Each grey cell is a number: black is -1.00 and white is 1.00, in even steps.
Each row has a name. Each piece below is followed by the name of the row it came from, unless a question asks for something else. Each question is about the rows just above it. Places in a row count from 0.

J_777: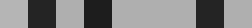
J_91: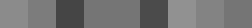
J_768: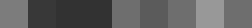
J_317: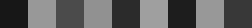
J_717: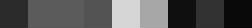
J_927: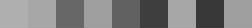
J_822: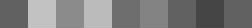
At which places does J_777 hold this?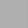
2 4 5 6 8
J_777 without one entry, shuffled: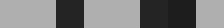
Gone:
[0.42]
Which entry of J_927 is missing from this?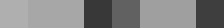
[-0.19]

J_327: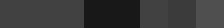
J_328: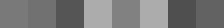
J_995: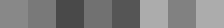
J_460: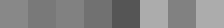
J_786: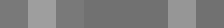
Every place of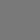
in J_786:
0 2
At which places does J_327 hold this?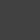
0 1 2 5
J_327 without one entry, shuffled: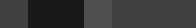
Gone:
[-0.54]
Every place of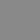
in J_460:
0
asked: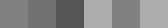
J_460

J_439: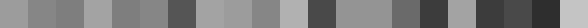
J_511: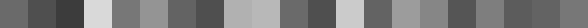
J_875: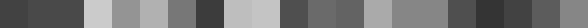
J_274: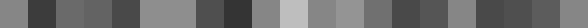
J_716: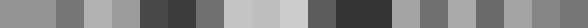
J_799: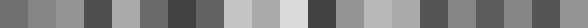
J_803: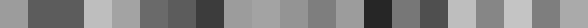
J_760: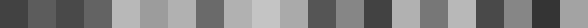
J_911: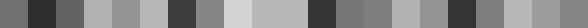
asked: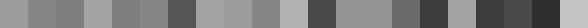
J_439
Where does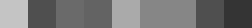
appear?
J_875
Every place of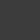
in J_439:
15 17
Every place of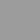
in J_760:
5
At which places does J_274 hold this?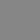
0 9 11 16 20
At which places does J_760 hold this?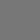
15

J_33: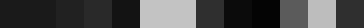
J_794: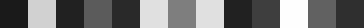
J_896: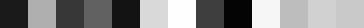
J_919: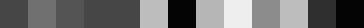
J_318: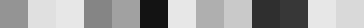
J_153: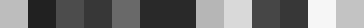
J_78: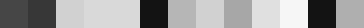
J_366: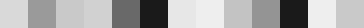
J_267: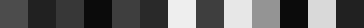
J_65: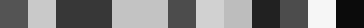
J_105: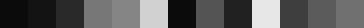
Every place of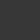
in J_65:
2 3
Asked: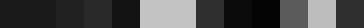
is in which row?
J_33

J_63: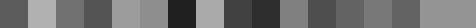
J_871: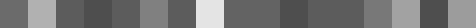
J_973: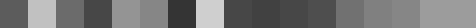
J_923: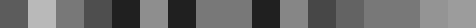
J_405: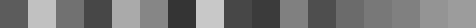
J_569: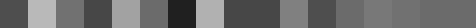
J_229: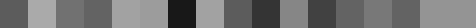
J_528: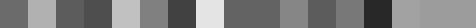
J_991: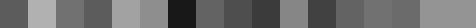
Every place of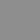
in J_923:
5
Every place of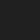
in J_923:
4 6 9
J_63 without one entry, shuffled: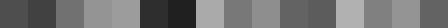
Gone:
[-0.34]
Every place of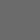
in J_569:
5 12 15 16
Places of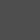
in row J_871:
3 10 15

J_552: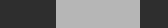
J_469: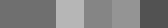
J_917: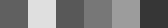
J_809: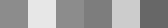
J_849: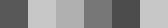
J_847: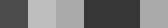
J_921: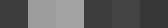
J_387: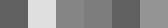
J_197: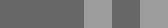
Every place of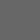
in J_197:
0 1 2 4
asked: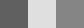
J_387
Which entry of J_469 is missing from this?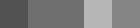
[0.16]
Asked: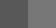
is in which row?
J_917
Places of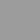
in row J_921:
1
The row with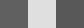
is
J_917
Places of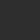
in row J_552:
0 1 5

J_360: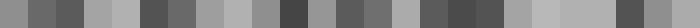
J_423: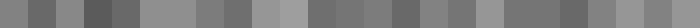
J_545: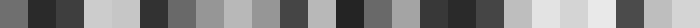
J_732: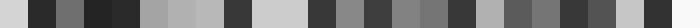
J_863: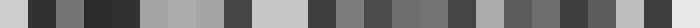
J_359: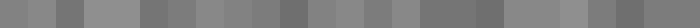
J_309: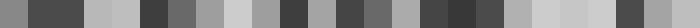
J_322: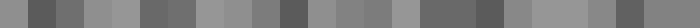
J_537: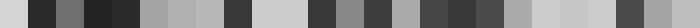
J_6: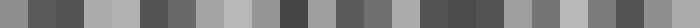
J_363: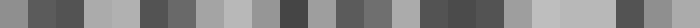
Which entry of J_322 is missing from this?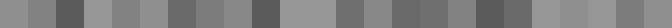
[-0.24]
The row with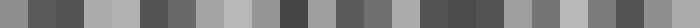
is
J_6

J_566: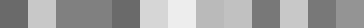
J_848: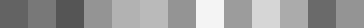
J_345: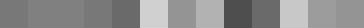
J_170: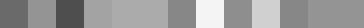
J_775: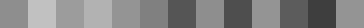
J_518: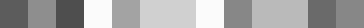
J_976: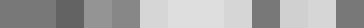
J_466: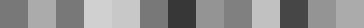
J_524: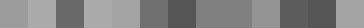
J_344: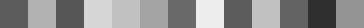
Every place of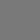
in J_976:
0 1 9 12
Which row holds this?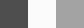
J_518
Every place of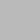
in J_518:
9 10
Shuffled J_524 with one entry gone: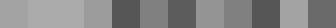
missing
[-0.12]

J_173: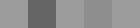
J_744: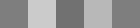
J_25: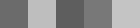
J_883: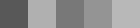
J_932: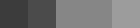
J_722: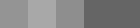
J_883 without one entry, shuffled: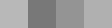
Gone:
[-0.31]
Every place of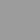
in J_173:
0 2 4
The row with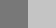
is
J_25
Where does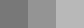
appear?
J_883
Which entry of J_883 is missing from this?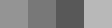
[0.38]
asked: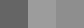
J_173

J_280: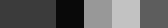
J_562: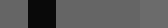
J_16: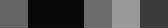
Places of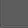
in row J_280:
5
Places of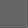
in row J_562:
0 2 3 4
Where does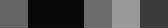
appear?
J_16
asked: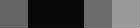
J_16
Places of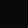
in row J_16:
1 2
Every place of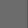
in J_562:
5
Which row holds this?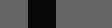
J_562

